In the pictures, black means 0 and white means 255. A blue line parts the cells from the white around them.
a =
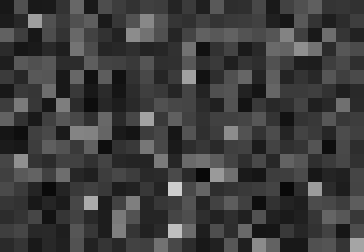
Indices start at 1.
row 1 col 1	24
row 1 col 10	50
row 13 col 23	23
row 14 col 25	29
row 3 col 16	88
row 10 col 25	76
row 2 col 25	44
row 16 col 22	32
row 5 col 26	47
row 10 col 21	36
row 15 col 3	24
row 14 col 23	156
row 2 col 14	48
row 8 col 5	126
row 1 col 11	64
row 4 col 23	115
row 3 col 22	64
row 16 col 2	52
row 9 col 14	65
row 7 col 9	21
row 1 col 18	47
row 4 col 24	43
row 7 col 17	85
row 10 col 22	67
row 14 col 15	101
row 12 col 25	71
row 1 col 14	59
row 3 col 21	131
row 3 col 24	110
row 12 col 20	39
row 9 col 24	87
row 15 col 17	93
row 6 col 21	35
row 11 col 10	57
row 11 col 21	48
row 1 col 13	36
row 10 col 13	22
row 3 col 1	97
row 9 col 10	71
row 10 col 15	47

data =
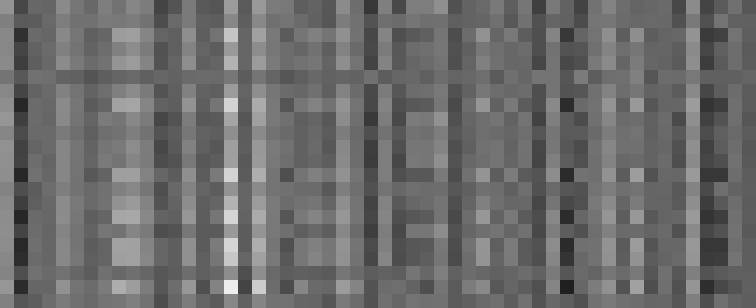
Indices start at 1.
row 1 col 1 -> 147
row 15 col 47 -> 101
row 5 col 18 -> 102
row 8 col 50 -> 156
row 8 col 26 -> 115
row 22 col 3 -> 93
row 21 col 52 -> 72
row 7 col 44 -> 130
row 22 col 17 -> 135
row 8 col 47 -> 86
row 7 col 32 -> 120
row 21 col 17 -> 237
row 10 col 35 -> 110
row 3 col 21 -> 91
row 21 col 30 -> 99
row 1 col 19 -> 153
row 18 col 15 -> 91
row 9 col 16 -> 90
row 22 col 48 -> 103
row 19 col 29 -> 77
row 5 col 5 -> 139
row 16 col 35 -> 151
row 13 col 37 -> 124
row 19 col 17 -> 199
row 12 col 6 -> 116
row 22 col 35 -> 105
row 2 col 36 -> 112
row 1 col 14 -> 122
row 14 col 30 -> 111
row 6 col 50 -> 120
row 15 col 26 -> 115
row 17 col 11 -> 122
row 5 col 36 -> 112
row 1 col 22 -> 94
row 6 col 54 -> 100
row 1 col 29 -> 73
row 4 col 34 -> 96
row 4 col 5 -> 128
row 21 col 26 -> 132

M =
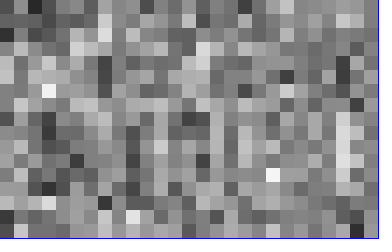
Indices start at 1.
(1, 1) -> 79
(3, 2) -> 127
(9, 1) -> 82
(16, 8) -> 198
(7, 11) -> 100
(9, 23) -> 168
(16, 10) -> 227
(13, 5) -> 84
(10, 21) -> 145
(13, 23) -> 122
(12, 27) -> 127
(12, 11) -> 129
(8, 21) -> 102
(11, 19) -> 162
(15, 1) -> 185
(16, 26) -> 79
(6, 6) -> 144
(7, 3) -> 153
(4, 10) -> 145
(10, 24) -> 119
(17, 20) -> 193
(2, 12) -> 148
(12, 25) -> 223
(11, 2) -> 185
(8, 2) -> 198
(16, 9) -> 132
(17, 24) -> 142
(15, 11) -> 91
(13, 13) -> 146
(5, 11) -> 120
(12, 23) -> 173
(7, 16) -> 114
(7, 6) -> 158
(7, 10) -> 142
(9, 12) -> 167
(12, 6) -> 61
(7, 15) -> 158
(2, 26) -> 176
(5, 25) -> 63
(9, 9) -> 134

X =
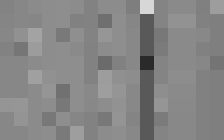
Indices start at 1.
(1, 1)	131
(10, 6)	158
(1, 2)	135
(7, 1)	135
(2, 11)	89
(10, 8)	140
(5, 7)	130
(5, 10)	136
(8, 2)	150
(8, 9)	146
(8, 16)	127
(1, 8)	140
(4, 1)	130
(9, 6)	134
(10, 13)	136
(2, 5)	142
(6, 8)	157
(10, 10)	136
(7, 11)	89
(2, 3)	134
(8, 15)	129
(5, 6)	142
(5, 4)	141
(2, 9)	142
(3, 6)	143
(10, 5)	122
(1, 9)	140
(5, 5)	142
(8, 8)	141
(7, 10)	136
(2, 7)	130
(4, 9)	142
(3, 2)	145
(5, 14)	138
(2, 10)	134
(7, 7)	137

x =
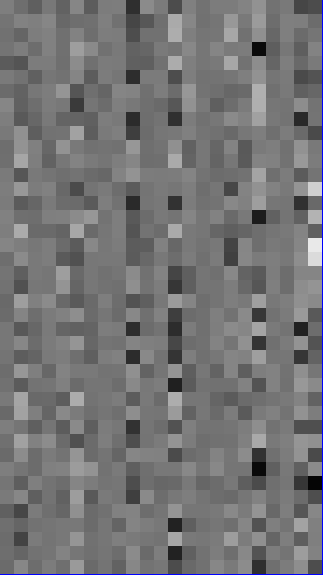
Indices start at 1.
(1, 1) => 126
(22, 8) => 126
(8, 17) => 109
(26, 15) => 112
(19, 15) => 112
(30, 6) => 123
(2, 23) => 108
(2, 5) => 104
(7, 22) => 96
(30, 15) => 119
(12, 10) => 134
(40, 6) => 118
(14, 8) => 122
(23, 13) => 62
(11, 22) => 146
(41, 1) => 107
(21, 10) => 143
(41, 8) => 116
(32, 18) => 128
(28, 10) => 137
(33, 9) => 101
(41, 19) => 47
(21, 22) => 141
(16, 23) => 179
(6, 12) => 123
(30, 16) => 106
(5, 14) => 127
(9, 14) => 124
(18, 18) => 134
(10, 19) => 126
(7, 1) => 107
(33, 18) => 140
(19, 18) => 135
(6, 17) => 118
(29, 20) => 116
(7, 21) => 121
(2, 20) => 109
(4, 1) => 116
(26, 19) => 159

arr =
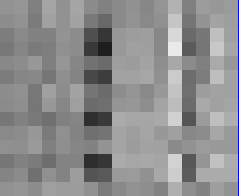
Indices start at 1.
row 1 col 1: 147
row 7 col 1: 141
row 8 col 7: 107
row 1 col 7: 139
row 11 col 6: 134
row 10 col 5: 144
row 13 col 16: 171
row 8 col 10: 151
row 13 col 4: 144
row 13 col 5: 131
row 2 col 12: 144
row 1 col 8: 129
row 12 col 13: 210
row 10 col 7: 111
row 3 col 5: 147
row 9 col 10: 166
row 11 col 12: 161
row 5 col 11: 163
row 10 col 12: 152
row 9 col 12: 169
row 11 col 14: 146
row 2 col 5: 146
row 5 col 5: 150
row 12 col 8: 54
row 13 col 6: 157
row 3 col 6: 140
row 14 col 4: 159
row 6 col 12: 144
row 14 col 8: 122
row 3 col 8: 54
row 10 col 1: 137
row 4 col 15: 118
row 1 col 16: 152
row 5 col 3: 152
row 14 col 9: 137
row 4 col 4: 126
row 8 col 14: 107
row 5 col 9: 158
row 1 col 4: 165
